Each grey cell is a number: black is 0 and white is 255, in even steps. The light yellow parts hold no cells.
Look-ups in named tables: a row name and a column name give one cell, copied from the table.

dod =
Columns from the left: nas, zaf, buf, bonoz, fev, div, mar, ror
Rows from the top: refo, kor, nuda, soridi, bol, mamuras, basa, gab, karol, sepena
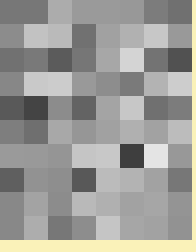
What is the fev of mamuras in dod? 161
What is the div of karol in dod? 162
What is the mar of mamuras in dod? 162
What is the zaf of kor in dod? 194
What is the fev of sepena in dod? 197
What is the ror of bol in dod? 124
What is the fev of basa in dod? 200
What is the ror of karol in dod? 148
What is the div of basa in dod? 62
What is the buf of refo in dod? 172
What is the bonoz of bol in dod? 99

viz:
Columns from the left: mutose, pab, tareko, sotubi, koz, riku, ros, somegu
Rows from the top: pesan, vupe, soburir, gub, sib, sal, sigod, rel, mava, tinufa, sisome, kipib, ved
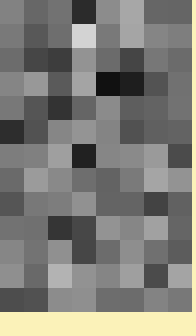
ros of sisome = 112
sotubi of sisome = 70
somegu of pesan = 101
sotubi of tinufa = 71
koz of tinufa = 147
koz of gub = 17
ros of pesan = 102
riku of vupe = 165
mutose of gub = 133
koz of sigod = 134
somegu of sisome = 92
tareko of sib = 51
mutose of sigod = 125
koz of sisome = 108
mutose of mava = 85
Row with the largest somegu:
kipib

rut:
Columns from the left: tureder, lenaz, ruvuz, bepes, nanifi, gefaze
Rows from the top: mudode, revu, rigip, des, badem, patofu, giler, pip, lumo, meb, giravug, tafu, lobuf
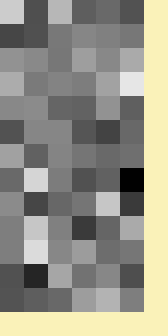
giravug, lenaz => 219
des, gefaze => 230
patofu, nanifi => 67
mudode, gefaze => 82
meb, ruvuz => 128
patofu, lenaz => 134
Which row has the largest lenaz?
giravug

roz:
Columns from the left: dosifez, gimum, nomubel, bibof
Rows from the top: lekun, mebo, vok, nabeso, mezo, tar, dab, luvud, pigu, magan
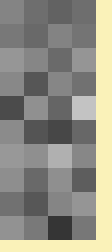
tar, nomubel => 71
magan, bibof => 119
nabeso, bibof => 113
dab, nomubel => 176
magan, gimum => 121
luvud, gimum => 105
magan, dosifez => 146
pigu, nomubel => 133
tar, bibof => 103
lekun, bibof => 110
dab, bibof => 135

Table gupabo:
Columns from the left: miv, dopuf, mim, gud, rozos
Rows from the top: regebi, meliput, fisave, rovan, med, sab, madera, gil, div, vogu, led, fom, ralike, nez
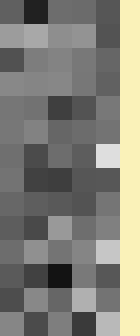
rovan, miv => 136
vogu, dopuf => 73
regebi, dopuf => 33
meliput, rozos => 83
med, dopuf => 114
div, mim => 89
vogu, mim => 153
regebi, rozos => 86
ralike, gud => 176
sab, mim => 102

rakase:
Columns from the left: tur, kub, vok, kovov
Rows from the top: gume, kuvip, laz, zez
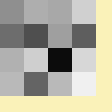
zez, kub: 100
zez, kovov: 240
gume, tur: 143
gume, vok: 168
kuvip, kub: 79
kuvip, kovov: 94
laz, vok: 12
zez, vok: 185
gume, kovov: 208
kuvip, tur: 109

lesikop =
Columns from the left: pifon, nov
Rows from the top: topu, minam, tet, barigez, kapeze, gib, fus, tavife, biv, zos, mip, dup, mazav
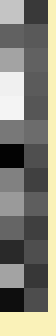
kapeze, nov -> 86
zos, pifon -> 101
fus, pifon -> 3
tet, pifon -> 163
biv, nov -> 94
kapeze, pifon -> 244
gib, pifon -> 120
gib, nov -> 108
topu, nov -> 57
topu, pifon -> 196
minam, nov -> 89
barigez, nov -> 91
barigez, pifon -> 240
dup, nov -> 55
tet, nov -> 97
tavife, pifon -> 129
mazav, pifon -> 14
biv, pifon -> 154
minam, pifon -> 97

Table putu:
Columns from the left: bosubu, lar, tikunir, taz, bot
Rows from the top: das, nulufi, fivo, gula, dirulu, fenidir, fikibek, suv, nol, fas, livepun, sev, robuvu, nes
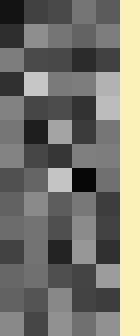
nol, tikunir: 93
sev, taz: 68
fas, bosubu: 108
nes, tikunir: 145
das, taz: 117
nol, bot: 61
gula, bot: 177
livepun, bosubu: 66
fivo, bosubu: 125
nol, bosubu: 98
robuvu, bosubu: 98
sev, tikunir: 79
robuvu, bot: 60
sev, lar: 112
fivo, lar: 74
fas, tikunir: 78
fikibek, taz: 127
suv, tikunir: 196
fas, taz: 139
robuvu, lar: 84
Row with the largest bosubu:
nes

